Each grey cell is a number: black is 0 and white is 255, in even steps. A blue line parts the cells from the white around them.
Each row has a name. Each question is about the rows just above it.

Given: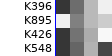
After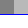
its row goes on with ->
[204]
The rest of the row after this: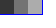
[248]
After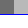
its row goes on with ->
[240]
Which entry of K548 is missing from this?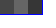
[178]
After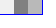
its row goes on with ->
[204]

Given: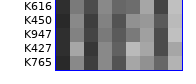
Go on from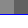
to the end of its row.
[186 166 76 166]
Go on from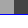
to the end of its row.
[192]
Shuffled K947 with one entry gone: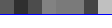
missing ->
[160]

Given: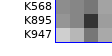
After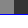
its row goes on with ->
[157]
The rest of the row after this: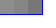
[163]
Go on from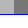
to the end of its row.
[169]
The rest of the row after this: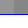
[52 157]

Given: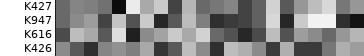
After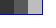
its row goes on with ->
[139 47 189 175 139 59 175 59 59 119 175 157]
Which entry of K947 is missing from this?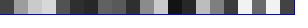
[195]
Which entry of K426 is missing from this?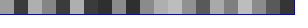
[119]
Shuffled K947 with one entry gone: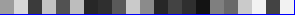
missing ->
[97]
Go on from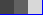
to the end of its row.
[39 202 242 242 47 19]
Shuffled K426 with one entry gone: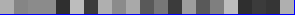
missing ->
[145]
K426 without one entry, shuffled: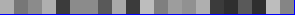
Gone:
[53]

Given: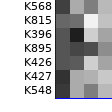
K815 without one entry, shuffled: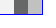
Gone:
[111]
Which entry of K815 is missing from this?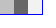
[111]
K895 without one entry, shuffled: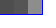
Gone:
[70]
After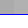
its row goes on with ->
[200]

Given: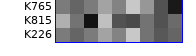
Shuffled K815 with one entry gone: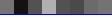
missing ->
[192]
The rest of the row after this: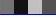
[74 115 82 107]
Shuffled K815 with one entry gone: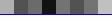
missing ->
[74]
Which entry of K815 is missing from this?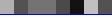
[107]
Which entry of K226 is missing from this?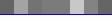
[88]

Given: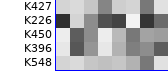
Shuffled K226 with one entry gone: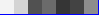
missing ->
[47]
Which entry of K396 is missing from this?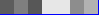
[149]
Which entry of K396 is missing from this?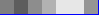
[87]
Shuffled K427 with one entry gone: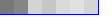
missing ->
[206]

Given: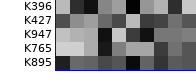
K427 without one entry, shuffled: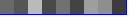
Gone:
[79]
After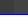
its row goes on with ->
[113 85]
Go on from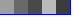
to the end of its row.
[67 113 85]
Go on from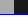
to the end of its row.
[127 165 165 60 113 85]
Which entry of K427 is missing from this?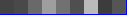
[142]
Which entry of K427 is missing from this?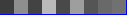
[79]

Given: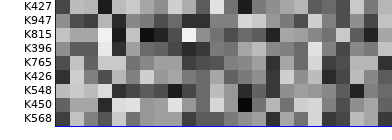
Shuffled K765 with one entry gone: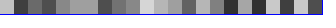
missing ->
[85]
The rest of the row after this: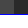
[57 122 114 166 188 136 128 106 226 128 71 136 122 194]
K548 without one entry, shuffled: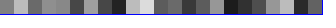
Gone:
[201]
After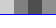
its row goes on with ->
[71 194]
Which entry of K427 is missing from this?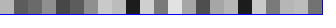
[174]

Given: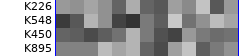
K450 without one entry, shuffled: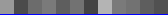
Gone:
[100]
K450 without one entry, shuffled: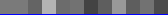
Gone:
[81]
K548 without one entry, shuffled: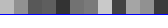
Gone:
[180]
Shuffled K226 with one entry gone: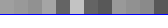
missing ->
[173]
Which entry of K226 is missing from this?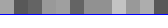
[138]
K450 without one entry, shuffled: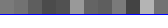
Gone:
[108]

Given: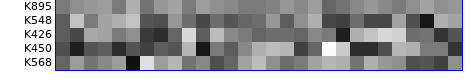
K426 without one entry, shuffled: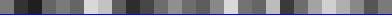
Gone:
[169]
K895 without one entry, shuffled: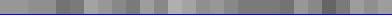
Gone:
[130]

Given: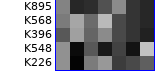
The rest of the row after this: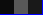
[66 19 194]
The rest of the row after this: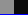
[88 25 66 19 194]
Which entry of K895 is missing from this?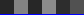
[52]
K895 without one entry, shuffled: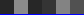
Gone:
[45]
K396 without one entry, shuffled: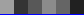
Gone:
[73]
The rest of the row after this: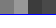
[95]
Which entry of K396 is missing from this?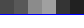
[101]

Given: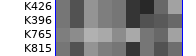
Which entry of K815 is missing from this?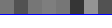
[110]
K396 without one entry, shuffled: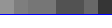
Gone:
[89]
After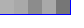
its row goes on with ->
[104 162]
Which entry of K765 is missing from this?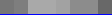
[177]

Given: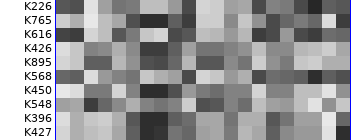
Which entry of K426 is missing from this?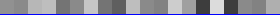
[167]
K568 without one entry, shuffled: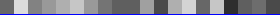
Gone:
[80]
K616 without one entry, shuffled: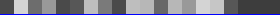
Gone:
[68]
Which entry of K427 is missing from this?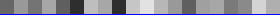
[53]

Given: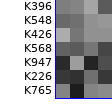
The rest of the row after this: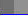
[151]
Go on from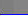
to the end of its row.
[165 91]
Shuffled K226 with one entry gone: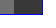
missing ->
[49]
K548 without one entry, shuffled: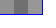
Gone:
[105]
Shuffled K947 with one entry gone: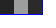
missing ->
[78]
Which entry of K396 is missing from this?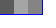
[126]
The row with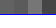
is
K568

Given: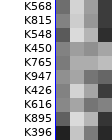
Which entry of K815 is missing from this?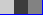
[151]
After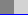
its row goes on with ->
[165 60]
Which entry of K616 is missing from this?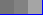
[136]
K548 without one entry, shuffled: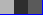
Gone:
[218]
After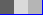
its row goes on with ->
[53]

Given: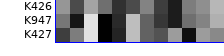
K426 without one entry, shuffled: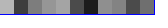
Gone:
[49]
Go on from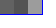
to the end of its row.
[15 156 137]
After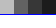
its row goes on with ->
[111 131 176]
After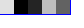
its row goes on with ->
[83 156 15 156 137]

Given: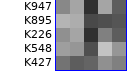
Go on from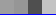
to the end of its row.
[150]
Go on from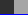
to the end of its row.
[93]
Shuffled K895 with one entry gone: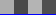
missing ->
[85]
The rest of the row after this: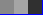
[165 93]
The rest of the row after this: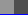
[195 150]

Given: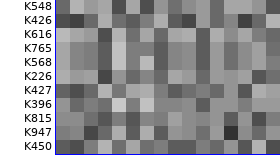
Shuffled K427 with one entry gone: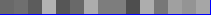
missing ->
[99]
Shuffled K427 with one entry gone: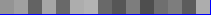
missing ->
[119]

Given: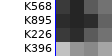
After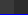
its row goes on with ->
[91 114]
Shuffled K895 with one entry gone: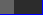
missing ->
[37]
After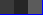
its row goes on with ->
[114]
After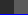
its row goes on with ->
[114]
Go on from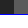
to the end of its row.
[114]

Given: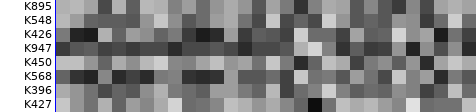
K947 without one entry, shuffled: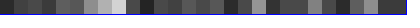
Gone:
[79]
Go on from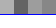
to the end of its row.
[171 211 108 114 135 191 177 149 171 135 100 13 114 191 171 184 157 135 225 108 114 114 191]
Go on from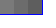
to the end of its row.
[157 157 122 100 184 65 108 129 205 129 94 108 100 142 129 65 94 191 108]
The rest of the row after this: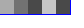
[100 73 205 149 87 100 87 149 142 59 108 205 108]
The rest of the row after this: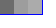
[114 73 198 73 100 73 205 149 87 100 87 149 142 59 108 205 108]

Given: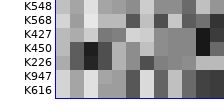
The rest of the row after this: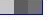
[52]
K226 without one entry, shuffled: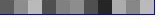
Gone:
[178]
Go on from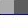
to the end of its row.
[37 79 178 141 79 128 135 141 186 186]
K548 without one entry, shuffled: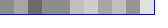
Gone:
[157]
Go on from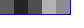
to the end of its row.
[79 128 135 141 186 186]
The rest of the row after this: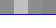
[135 24 106]
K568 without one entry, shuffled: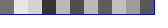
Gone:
[199]

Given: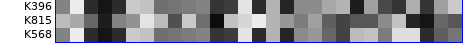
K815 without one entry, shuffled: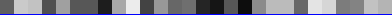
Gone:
[146]
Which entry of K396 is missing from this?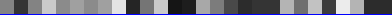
[174]

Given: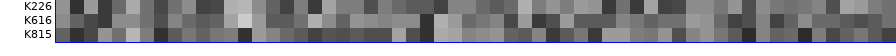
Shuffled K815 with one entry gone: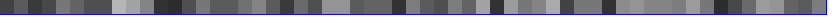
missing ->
[85]
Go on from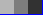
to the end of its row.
[91 119 99 119 125 50 155 132 106 91 66 85 79 91 79 79 163 79 50 170 163 132 140 148 99 91 132 58 91 119 58 155 155 125 119 148 79 132 148 119 91 44 132 99 106 44 125 72 99 119 91 66]
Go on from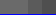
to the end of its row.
[91 113]
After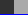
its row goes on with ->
[163 132 140 148 99 91 132 58 91 119 58 155 155 125 119 148 79 132 148 119 91 44 132 99 106 44 125 72 99 119 91 66]

